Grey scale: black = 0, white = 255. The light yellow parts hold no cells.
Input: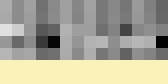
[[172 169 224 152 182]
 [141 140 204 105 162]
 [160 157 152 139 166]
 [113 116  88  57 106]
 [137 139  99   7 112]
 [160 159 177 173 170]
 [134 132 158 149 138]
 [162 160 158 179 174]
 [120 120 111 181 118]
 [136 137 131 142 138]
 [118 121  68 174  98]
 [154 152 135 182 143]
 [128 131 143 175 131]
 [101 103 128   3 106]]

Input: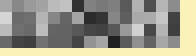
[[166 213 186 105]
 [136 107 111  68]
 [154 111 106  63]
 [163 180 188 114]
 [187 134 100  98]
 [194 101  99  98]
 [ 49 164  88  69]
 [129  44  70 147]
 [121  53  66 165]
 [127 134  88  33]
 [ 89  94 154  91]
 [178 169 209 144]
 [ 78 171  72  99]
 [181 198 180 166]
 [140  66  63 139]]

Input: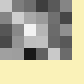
[[203 133  86  73 160]
 [125 206 136 148 158]
 [109 169 242 190  25]
 [ 62 154 181 192  97]
 [ 89 112 107 104 201]
 [133  70 144  88 107]]

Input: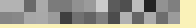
[[179 133]
 [179 136]
 [105 167]
 [170 169]
 [123 155]
 [122  63]
 [145 113]
 [155 100]
 [203 127]
 [ 91  76]
 [ 79 177]
 [189 101]
 [ 35 170]
 [146 109]
 [127 155]]

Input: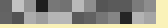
[[ 98 100]
 [194  83]
 [148 172]
 [ 30 156]
 [119 181]
 [114 183]
 [185  90]
 [141  98]
 [ 85 118]
 [ 90 133]
 [ 90  37]
 [123 179]
 [141 165]]

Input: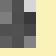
[[112 126  80  94]
 [ 79  77  81  80]
 [214  57  70 130]]

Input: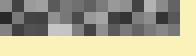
[[141  40 129]
 [ 67 121  64]
 [155  68  82]
 [160  66  79]
 [ 90 144 197]
 [121 120 196]
 [112  75 127]
 [ 97 153  68]
 [123 165 143]
 [153  64  91]
 [144  51 122]
 [ 67 126 100]
 [178 142 122]
 [138  52 135]
 [ 99  87 119]]

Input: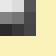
[[231 130  42]
 [220 118  56]
 [ 86  73  70]]

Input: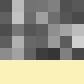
[[ 78  96  77  94 140]
 [186 194 118 176 162]
 [115 109  86 104  98]
 [117 159  93 100  60]
 [128 110 143 154  53]
 [ 80  86 163  92 128]
 [ 88  74 188 208  71]]
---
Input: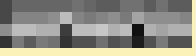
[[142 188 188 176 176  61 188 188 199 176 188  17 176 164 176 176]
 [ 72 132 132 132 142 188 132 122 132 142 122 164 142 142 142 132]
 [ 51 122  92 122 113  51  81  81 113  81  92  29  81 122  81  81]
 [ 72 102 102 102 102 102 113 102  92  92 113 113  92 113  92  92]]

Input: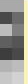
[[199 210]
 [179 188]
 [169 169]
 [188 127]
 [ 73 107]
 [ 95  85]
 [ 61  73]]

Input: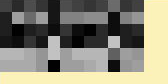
[[182 182 170 149 194 158 182 182 182  96 158 149]
 [170 170 170 149   2 158 158 170 182  13 149 158]
 [ 31 158 107 158  22 130 130 140 140  13 130 149]
 [ 65  42  77  53  22  77  65  53  65 107  53  65]
 [ 22  13  53  22 194  31   2  42  42 194  31  22]
 [ 31   2  31  42  13  53  13   2  42  13  31  42]]

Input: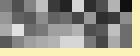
[[170 225 109 121 159 159 179  79  89 191 109]
 [ 89 132 159 170 179 213 213 121  70 170 109]
 [150  98  89 141  98 109  70 150  46  58 141]
 [121  79 132 191  58  35 213  46  79 179  16]]

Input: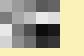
[[123 167 190 232 221]
 [179 155 132  90 100]
 [211 143 111  43  55]
 [232 123  78  12  24]]

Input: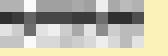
[[226 205 110 226 238 205 169 226 140 205 187 187]
 [196 196 249 216 216 196 205 216 238 216 187 226]
 [178 178 249 160 160 160 169 160 238 169 187 178]
 [ 47  59 100  69  69  69  59  59 110  47  47  79]]
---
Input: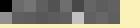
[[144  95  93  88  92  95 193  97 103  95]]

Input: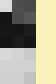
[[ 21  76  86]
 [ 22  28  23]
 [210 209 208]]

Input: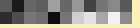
[[ 45  79 120 110  12 119 206 226 166 241 138]]

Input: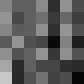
[[147  72  96 112  59 104  62]
 [ 90 148  80  71  11 130  30]
 [165  43  97  70  70  47  43]]

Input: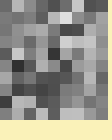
[[122 115 126  94 183 223 141 120 161]
 [132 142 106 150 105 207 189 196 142]
 [133  48  88 176 138  71 155 168 131]
 [133  67  80  68  78 123 129 164 118]
 [127 173 100 187  93 190 191 153 126]]

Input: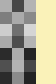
[[126 170 137]
 [170  77 179]
 [ 80 179  72]]

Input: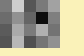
[[108 145 101  13 127]
 [ 84 183  80 117 145]]
